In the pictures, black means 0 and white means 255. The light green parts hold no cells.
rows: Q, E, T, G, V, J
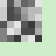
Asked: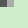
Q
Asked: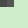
T
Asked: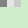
V

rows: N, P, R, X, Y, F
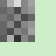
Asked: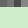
P
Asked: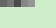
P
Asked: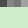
Y
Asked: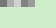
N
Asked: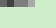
Y

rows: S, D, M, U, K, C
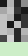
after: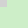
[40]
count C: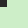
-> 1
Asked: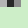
S
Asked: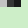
D
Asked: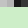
M

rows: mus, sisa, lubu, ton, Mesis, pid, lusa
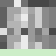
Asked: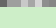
sisa
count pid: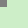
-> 2
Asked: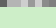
ton
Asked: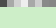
lusa
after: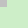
[235]
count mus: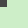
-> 3

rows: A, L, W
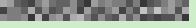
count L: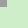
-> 4
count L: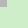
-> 0
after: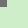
[98]
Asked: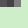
A
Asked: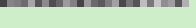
L
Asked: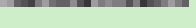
A

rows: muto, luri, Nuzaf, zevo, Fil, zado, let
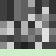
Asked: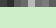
Nuzaf
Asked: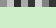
zevo
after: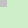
[49]
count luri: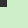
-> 3
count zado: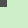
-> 3

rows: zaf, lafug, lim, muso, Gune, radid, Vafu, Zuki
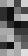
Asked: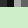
Vafu
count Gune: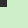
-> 0

